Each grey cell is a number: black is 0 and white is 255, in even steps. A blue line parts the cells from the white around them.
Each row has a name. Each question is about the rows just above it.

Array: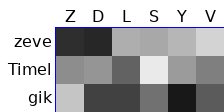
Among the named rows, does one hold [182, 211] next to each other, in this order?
yes
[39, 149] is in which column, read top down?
D

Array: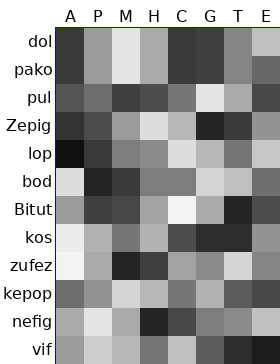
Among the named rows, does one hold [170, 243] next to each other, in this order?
no
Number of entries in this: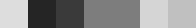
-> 7
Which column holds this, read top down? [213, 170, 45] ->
G
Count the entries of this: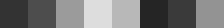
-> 8

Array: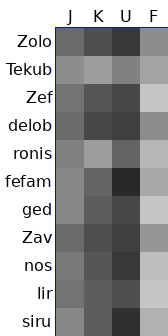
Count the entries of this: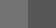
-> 2
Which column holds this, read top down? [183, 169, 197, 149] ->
F
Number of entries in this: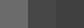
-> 3

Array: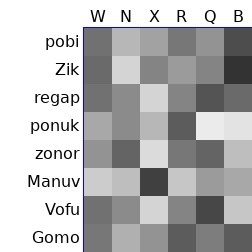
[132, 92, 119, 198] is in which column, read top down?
R
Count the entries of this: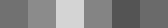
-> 6
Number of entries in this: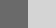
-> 2
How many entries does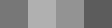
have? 4

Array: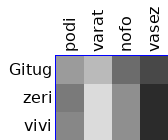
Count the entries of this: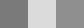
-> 3
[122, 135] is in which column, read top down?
podi

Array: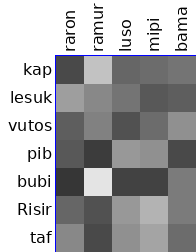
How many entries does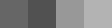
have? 4
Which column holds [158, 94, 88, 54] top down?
raron
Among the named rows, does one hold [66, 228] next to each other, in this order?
no
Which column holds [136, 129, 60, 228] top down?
ramur
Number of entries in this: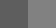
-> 2
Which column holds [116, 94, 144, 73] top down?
bama

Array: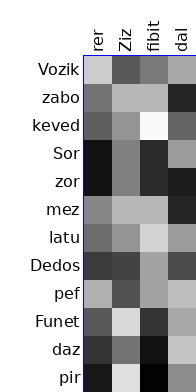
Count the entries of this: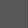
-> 1
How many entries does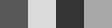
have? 4

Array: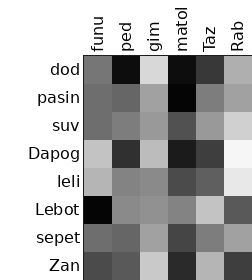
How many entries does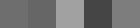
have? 5
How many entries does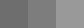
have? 3

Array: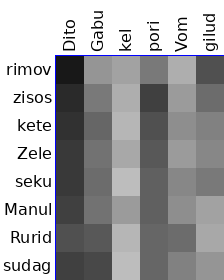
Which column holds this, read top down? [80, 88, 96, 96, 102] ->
pori
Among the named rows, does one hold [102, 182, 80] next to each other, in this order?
yes
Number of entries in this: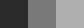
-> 3
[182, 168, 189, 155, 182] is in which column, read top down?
kel

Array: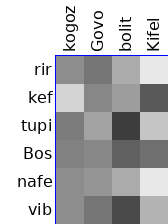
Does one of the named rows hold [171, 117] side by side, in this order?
no
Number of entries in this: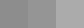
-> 3
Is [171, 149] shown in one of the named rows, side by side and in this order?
no
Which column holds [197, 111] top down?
Kifel
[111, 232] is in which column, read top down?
Kifel

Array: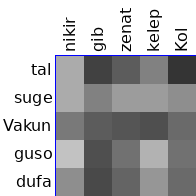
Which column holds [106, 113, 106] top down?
Kol
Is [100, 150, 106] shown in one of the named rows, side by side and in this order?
yes

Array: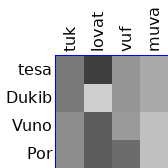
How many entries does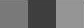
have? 3
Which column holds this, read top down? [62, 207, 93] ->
lovat
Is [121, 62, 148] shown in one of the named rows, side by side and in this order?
yes
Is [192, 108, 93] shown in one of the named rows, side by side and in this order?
no

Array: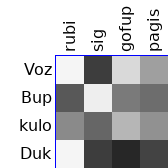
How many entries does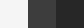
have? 3
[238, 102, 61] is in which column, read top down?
sig
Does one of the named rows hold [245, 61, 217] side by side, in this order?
yes
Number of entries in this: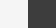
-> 2

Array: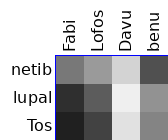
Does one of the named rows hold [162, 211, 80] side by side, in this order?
no
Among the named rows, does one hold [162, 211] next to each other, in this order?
no
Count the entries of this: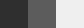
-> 3
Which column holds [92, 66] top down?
Lofos
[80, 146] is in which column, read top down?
benu

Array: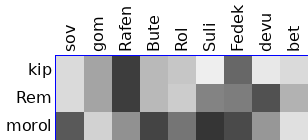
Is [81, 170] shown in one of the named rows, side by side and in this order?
no
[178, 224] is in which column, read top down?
bet
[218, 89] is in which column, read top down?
sov

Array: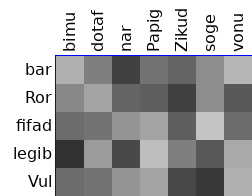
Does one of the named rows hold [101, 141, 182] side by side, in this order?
yes
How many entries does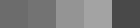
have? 5
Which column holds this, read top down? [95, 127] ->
Zikud
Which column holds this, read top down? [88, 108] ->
vonu
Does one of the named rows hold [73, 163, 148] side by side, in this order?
no
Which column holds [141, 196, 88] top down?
soge
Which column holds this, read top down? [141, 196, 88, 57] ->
soge

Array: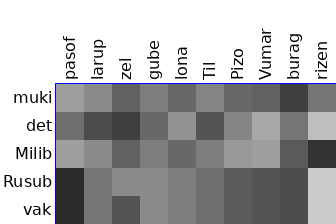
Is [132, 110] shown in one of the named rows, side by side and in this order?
no
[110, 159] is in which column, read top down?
pasof
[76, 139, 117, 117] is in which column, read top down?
larup
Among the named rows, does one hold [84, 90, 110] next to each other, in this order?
no
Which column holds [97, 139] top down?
zel
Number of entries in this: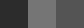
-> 3

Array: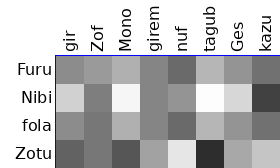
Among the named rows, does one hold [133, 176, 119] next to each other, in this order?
no
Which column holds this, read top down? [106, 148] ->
nuf

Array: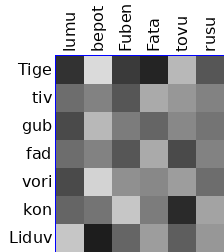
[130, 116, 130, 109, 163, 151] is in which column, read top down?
rusu
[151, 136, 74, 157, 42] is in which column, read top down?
tovu
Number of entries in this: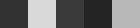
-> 5
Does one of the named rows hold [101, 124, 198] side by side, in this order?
no
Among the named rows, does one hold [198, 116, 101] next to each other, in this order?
no
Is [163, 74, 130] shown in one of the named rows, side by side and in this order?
no

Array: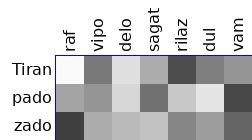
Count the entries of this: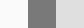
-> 3
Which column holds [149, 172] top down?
vipo
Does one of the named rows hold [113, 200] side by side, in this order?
yes

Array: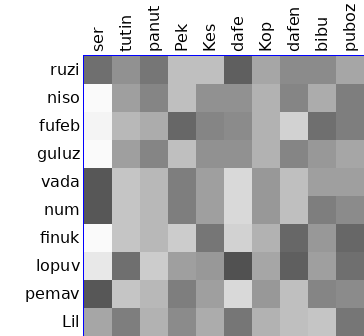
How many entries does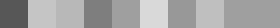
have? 10
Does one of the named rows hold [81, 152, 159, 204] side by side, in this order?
no
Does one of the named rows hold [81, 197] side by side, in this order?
no
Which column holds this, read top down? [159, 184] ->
tutin
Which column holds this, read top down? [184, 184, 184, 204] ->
panut

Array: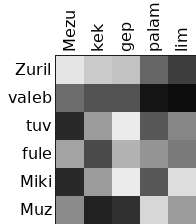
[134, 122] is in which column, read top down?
lim
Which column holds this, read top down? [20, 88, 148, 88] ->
palam
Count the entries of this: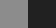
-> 2
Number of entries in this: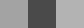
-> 3
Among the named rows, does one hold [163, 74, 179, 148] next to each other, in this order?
yes

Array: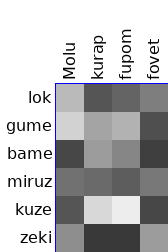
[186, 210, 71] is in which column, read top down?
Molu
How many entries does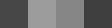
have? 4
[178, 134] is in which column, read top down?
fupom
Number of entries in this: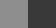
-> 2
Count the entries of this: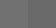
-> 2

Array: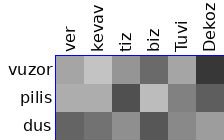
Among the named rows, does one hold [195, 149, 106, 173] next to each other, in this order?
no
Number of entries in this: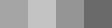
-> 4

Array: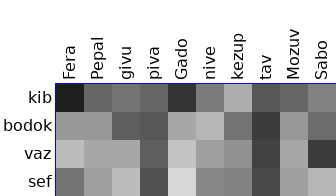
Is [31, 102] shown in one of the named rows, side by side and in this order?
yes
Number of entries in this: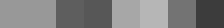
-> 8

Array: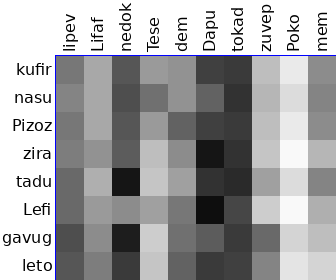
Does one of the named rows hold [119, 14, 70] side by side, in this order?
yes
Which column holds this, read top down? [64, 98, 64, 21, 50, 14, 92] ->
Dapu

